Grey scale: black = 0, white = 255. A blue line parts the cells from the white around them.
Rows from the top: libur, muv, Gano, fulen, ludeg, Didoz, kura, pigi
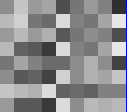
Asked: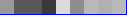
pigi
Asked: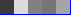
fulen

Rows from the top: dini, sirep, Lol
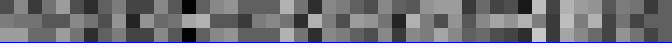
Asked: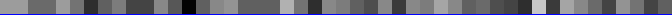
Lol
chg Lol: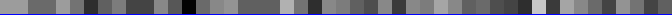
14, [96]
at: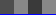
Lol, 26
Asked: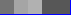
sirep
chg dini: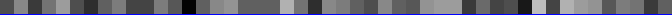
11, [136]
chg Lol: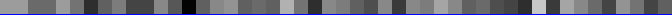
18, [96]

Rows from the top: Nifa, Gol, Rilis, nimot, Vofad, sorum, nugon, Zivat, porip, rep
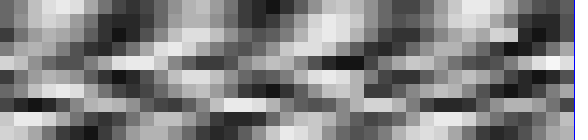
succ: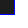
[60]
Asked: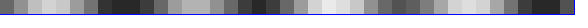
Gol
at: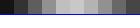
Nifa, 19
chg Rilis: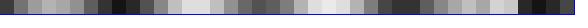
40, [82]
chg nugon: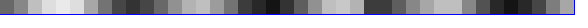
32, [179]

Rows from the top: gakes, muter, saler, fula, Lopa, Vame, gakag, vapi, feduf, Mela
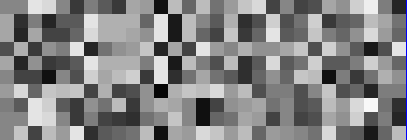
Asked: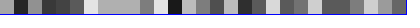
Lopa
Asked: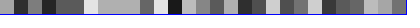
muter
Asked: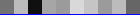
Mela

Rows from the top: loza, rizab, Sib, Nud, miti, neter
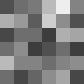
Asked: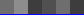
Nud
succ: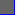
[141]
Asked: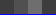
Nud
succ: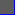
[206]
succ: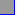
[92]
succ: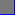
[186]

